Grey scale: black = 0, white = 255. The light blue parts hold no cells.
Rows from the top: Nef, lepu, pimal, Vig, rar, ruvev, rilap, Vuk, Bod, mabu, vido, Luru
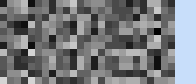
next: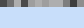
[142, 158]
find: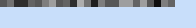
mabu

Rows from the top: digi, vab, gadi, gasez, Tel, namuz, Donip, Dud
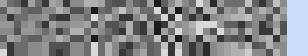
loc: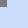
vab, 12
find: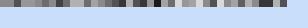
Tel
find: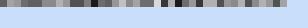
vab
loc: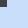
Tel, 8
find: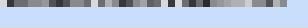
Dud
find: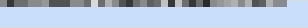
Donip
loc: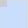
Dud, 35

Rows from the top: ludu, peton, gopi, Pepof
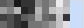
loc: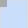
gopi, 5
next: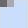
[105,  92]
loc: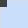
gopi, 0

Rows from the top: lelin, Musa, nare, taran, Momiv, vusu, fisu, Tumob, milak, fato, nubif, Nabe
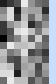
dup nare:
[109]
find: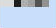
nubif
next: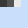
[146, 109]
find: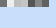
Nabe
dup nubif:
[220]
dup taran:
[146]

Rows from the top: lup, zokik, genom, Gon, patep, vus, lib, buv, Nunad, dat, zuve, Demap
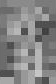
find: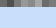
lib
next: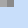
[167,  80]
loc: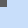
dat, 7
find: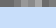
zokik

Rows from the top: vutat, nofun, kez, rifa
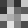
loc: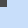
rifa, 3
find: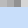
kez

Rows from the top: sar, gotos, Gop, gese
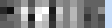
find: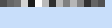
Gop
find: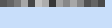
gese
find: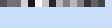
Gop

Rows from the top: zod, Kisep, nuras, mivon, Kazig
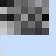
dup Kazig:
[70]
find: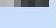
Kazig
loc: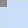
Kisep, 6

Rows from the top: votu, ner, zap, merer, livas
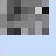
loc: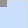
votu, 6
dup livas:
[161]
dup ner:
[92]
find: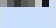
ner
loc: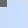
ner, 4
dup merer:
[132]

